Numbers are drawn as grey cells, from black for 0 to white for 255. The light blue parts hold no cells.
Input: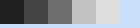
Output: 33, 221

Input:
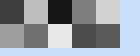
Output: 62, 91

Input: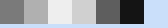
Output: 123, 20

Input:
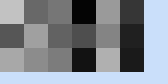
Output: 193, 26

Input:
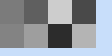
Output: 123, 180

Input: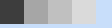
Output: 61, 218

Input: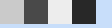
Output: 202, 40

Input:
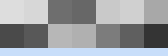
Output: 221, 52
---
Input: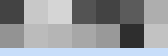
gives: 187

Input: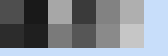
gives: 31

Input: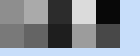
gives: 100

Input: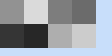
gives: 39

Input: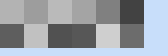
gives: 193

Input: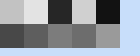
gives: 94
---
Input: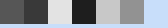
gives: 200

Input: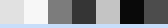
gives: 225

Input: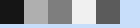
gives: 175

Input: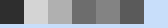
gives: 176

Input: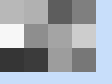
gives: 205

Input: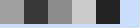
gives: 160

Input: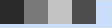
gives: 121
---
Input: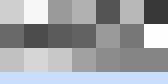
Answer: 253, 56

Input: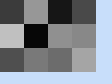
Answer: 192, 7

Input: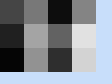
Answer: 225, 5

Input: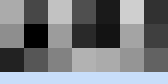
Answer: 207, 0

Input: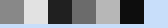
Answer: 226, 13

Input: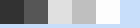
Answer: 253, 50

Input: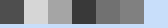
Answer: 214, 57
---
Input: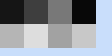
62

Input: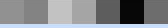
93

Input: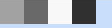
105

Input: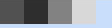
46

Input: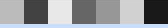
151

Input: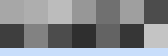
112
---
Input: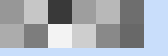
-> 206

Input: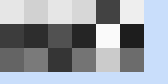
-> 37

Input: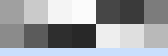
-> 237

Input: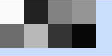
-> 184

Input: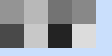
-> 200

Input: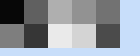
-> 234
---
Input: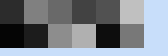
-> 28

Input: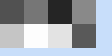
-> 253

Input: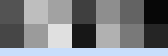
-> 155

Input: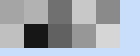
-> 22

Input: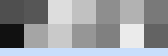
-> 165

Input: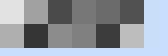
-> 53

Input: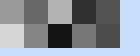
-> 133

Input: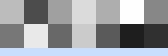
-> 232

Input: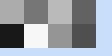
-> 247

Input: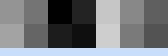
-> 101
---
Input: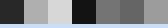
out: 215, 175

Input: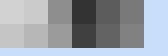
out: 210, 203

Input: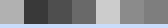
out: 205, 176

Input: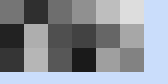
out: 221, 190

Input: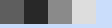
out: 220, 138

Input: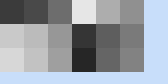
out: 230, 215
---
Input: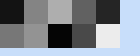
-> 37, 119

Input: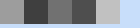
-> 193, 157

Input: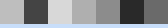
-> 106, 190

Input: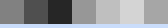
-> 165, 129

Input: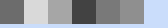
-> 143, 108

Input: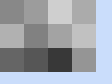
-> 170, 100

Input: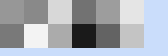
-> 229, 121
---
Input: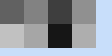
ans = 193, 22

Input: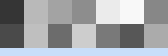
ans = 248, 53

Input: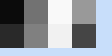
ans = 249, 11

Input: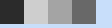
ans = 206, 43

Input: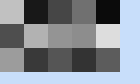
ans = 221, 11

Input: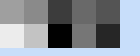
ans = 236, 1

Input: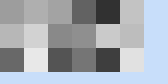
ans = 232, 49

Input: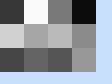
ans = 250, 11
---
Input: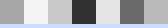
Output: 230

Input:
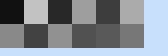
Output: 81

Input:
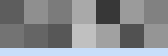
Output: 161

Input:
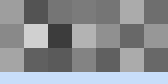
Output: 96

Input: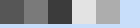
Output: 59

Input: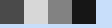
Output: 215

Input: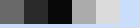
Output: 8
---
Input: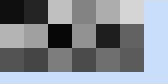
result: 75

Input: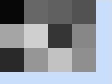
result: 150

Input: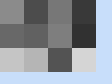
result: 181

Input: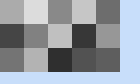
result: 47

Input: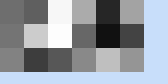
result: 137

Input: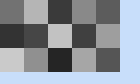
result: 37
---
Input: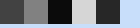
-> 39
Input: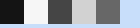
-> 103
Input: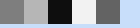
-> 99
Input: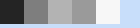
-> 247
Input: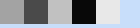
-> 232
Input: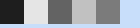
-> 123
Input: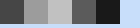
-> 25
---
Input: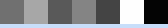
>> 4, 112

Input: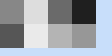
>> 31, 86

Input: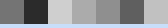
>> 193, 116

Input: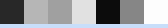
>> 253, 40

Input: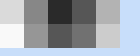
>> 179, 249

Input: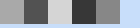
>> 135, 169
